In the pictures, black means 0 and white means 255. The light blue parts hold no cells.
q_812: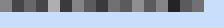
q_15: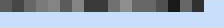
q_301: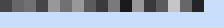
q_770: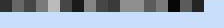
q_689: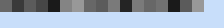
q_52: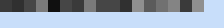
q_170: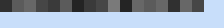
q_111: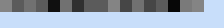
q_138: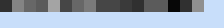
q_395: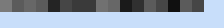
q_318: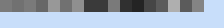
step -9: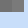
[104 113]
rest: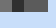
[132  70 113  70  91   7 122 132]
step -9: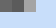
[ 94  82 155]
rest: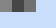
[ 70  91   7 122 132]
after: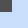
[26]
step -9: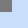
[113]

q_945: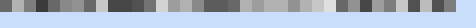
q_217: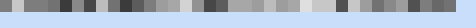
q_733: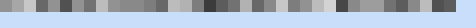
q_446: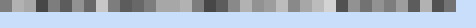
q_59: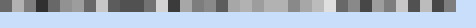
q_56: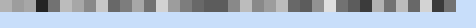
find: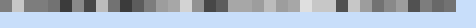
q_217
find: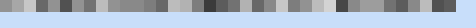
q_733
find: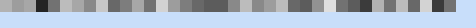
q_56

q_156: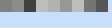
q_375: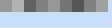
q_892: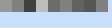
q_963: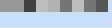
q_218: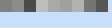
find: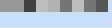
q_963
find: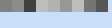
q_156

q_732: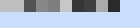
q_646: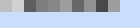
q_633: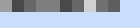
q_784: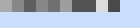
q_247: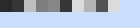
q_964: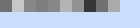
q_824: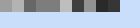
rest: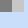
[ 54  63 170  42]
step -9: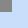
[126]

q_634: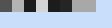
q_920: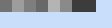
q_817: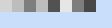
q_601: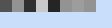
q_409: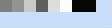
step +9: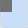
[123]
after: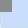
[60]
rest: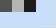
[212  28  37 168 168]

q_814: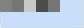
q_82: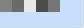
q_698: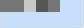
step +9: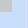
[209]
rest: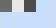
[118]
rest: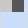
[118]
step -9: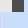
[222  67]
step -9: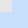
[222]
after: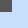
[118]
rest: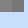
[200  76 118]

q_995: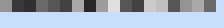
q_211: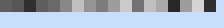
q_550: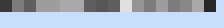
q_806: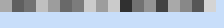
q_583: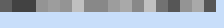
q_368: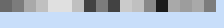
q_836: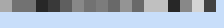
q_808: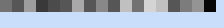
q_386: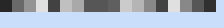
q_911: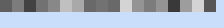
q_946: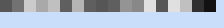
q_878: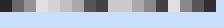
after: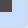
[86]
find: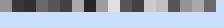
q_995
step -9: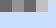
[ 96 139  96 183]
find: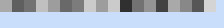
q_806
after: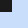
[169]
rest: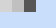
[124 148   6]
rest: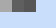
[ 95 224 148 124 157 124 136 169  39]

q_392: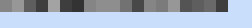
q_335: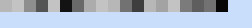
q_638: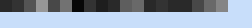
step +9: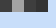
[ 71 172  71  60]
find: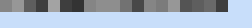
q_392

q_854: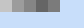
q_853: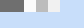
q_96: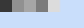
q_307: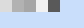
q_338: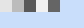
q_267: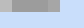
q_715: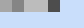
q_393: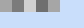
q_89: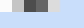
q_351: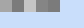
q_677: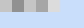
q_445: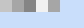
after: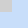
[111]
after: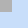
[166]

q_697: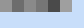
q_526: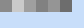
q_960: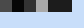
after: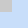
[159]
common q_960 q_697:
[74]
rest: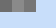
[ 74 159]
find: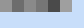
q_697
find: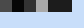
q_960
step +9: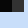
[15 59]
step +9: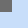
[118]

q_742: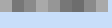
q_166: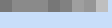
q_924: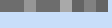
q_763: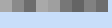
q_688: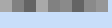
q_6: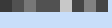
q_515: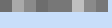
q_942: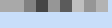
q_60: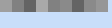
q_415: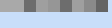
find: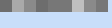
q_515
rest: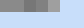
[150 191]
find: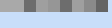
q_415
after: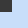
[81]
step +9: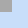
[178]

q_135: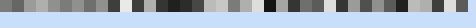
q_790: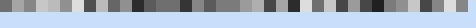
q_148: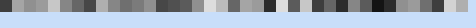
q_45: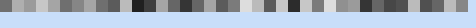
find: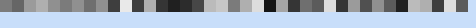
q_135
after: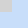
[175]

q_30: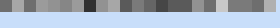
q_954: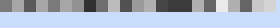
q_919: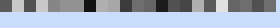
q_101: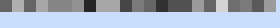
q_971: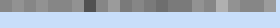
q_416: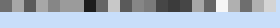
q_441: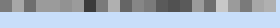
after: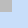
[81]
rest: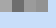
[134 155  49 146 167  90 122 101  70  90  90 146 110 200 122 122 110 176]
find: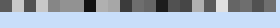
q_919

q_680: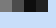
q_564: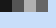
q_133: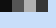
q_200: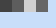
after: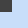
[93]
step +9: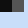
[23 93]
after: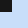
[84]

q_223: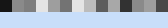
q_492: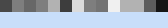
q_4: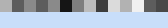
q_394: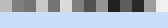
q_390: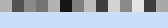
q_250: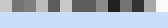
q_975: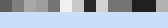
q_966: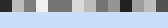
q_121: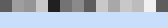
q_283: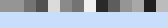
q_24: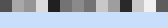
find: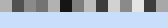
q_390
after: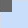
[126]
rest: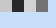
[115  32  32 178]
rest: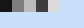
[178 240  93  72]

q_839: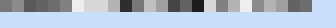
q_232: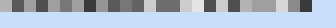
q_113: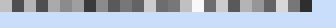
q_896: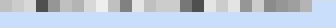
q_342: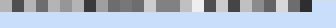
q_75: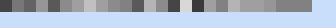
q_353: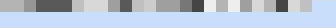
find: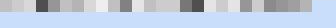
q_896
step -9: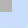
[171]
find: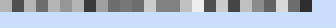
q_342
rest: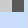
[180 150  99 216 119  46]
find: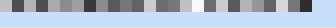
q_113
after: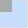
[139]

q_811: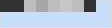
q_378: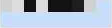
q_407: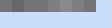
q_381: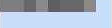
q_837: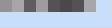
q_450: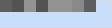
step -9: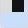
[211  10]
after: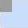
[83]
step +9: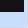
[28 28]
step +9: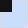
[28]

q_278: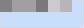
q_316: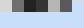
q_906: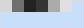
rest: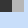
[89]
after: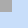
[224]

